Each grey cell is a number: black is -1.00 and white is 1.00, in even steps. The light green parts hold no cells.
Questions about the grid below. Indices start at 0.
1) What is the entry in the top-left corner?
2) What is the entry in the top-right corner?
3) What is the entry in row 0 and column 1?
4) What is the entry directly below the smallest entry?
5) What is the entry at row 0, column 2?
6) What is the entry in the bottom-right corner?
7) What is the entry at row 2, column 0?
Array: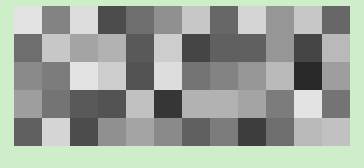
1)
0.78
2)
-0.19
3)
0.03
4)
0.78
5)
0.73
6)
0.51
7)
0.08

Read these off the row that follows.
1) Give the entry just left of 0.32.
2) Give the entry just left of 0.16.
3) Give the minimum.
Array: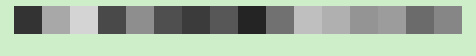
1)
-0.60
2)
0.38
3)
-0.72

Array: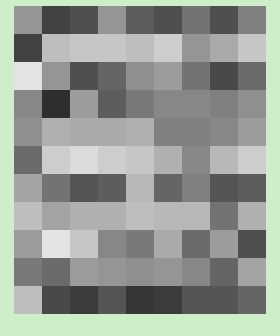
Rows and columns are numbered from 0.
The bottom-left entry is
0.49
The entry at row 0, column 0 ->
0.17
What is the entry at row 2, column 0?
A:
0.78
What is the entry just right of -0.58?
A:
-0.53
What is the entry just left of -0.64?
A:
0.06
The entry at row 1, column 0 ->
-0.48
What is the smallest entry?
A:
-0.64
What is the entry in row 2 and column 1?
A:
0.17
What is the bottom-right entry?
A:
-0.21
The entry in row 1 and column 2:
0.55
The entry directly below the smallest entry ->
0.38
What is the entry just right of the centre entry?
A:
0.38
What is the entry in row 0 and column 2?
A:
-0.38
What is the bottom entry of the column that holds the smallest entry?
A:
-0.43
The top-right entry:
0.00
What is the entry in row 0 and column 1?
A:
-0.48
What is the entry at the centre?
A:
0.55

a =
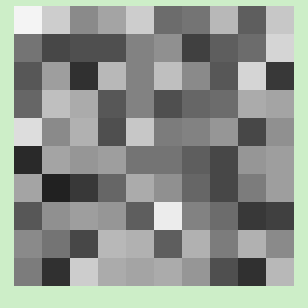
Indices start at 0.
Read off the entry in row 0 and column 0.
0.91
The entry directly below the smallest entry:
0.13
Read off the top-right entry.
0.56
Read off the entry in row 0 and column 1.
0.61
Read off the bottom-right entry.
0.44
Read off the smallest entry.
-0.74
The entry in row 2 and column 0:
-0.32
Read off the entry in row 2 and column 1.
0.24
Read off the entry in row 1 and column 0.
-0.09
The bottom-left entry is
-0.03
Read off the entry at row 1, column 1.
-0.44
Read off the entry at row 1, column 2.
-0.38
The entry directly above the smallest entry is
0.29
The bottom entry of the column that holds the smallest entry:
-0.62
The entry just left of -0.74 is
0.29
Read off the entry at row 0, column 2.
0.08

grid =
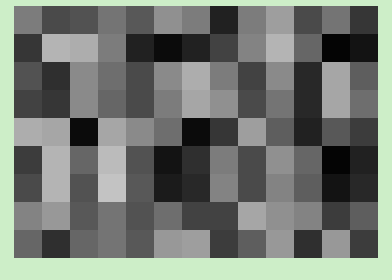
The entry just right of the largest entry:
-0.31
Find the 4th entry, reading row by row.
-0.09
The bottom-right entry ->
-0.53
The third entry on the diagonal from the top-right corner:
-0.69
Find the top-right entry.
-0.58
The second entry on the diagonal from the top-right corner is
-0.97
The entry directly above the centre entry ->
0.30
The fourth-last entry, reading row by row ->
0.19
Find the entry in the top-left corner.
-0.03
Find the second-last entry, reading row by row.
0.19
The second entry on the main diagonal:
0.41
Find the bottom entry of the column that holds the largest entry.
-0.09
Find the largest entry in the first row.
0.24
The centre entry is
-0.91
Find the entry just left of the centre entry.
-0.14
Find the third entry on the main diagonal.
0.08
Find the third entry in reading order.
-0.36
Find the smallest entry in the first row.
-0.74
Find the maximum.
0.53
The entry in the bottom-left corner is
-0.20
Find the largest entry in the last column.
-0.14
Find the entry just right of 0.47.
-0.36
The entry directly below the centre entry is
-0.63
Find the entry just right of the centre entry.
-0.58
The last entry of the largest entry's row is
-0.69
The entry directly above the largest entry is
0.47
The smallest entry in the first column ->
-0.58

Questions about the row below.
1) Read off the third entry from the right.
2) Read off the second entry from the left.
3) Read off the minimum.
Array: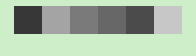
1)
-0.19
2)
0.29
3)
-0.57
